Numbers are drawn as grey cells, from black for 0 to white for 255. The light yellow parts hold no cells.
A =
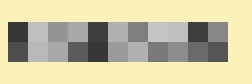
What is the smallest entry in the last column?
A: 85
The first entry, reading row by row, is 54
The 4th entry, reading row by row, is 168
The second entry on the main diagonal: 184
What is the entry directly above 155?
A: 176
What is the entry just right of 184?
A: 168
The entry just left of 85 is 106

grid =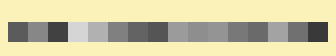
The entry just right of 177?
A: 128
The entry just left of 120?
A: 148
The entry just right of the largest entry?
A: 177
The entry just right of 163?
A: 112

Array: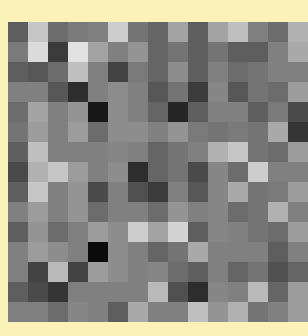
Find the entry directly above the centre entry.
101
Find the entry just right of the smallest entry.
141
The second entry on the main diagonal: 219
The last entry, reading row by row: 156
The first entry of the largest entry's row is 122
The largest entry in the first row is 205
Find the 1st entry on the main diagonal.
94
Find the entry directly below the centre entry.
59
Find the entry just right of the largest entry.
163
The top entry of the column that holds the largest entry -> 122
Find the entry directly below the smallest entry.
156
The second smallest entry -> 24
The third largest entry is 211
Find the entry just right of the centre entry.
116
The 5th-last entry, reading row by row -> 148
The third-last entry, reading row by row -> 116
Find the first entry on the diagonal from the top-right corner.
177
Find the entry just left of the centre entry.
45
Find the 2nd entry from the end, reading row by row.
128
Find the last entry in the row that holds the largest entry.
169
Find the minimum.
11
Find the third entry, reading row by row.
108
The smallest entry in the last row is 94
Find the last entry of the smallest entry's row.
128
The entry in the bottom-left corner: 128
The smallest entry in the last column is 53
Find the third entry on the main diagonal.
108
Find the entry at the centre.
101
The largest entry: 225
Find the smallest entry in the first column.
74

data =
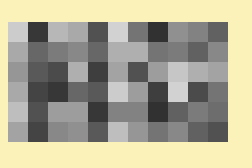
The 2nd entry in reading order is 55
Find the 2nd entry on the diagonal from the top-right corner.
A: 97
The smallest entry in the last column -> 81
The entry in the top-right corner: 97
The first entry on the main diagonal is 204
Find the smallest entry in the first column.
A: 150
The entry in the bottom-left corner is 163
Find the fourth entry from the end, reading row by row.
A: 116
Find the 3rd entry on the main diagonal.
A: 75
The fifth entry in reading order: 81
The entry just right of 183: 169
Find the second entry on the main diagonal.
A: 103

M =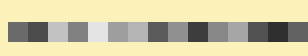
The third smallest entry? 75
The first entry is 106
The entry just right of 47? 98
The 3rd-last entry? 82

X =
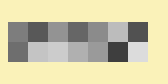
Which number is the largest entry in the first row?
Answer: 188
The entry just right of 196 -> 204
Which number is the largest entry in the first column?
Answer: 125
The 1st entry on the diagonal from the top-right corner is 81
